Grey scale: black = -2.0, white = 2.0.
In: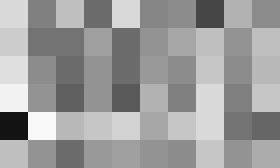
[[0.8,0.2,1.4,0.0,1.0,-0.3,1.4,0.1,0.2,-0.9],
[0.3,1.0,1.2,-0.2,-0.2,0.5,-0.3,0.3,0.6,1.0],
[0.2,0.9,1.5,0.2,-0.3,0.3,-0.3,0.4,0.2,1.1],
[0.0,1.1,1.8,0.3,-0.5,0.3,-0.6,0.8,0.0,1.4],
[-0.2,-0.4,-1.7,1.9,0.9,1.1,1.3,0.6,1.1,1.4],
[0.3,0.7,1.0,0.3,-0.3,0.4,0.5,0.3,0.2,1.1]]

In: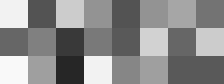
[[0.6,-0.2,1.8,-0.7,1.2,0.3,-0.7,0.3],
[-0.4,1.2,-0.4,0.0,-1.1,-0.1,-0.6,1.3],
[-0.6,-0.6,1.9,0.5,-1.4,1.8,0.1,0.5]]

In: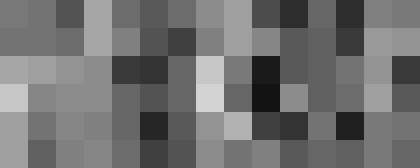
[[0.0,-0.1,-0.1,-0.2,-0.7,0.6,-0.3,-0.6,-0.3,0.2,0.5,-0.8,-1.3,-0.4,-1.3],
[0.4,0.3,-0.2,-0.2,-0.3,0.6,0.0,-0.7,-1.0,0.0,0.5,0.1,-0.6,-0.5,-1.1],
[0.3,-1.1,0.6,0.5,0.3,0.2,-1.1,-1.2,-0.4,1.1,-0.1,-1.6,-0.6,-0.5,-0.2],
[0.5,-0.6,1.1,0.1,0.2,0.2,-0.4,-0.7,-0.4,1.3,-0.4,-1.7,0.2,-0.5,-0.3],
[-0.1,-0.2,0.5,-0.2,0.1,0.0,-0.4,-1.4,-0.6,0.3,0.8,-1.0,-1.2,-0.2,-1.5],
[-0.1,-0.4,0.5,-0.5,0.0,0.1,-0.3,-1.0,-0.7,0.2,-0.2,0.0,-0.6,-0.4,-0.5]]

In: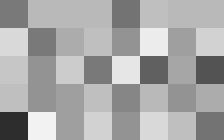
[[0.9,0.9,-0.1,0.9,0.9,0.9,-0.2,1.0],
[0.5,1.3,1.4,-0.1,0.7,1.0,0.3,1.7],
[0.6,-0.7,1.1,0.3,1.2,-0.1,1.6,-0.5],
[0.3,0.7,1.0,0.3,0.5,1.0,0.1,0.9],
[1.0,-0.2,-1.3,1.8,0.5,1.3,0.3,1.4]]

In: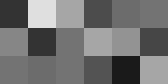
[[-0.3,-0.2,-1.2,1.5,0.6,-0.8],
[0.3,-0.9,0.1,-1.2,-0.2,0.6],
[-1.6,0.6,-0.2,-0.3,-0.2,-0.7]]

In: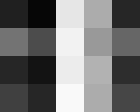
[[0.7,-1.4,-1.5,-1.9,1.6],
[0.4,-0.4,-0.2,-0.8,1.8],
[0.8,-1.3,-1.4,-1.7,1.7],
[0.7,-0.9,-1.0,-1.4,1.9]]

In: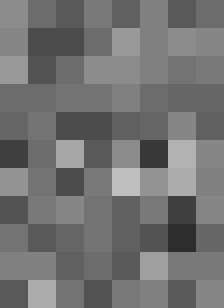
[[-0.6,-0.3,0.2,-0.3,-0.6,-0.1,-0.5,0.0],
[0.2,0.1,0.1,-0.8,-0.8,-0.3,0.4,0.0],
[-0.2,-0.1,0.4,-0.7,-0.3,0.2,0.2,0.0],
[-0.4,-0.4,-0.3,-0.3,-0.2,-0.2,0.0,-0.3],
[0.1,-0.5,-0.4,-0.2,-0.8,-0.8,-0.5,-0.4],
[0.8,0.1,-1.0,-0.3,0.6,-0.6,0.2,-1.1],
[0.7,0.0,0.3,-0.2,-0.8,-0.1,1.0,0.3],
[-1.0,0.1,-0.7,-0.1,0.1,-0.2,-0.5,-0.1],
[-1.3,-0.4,-0.2,-0.6,-0.4,-0.2,-0.5,-0.7],
[-0.1,-0.1,0.0,0.0,-0.5,-0.3,-0.6,0.5],
[-0.6,0.1,-0.6,0.7,-0.2,-0.7,-0.1,0.0]]
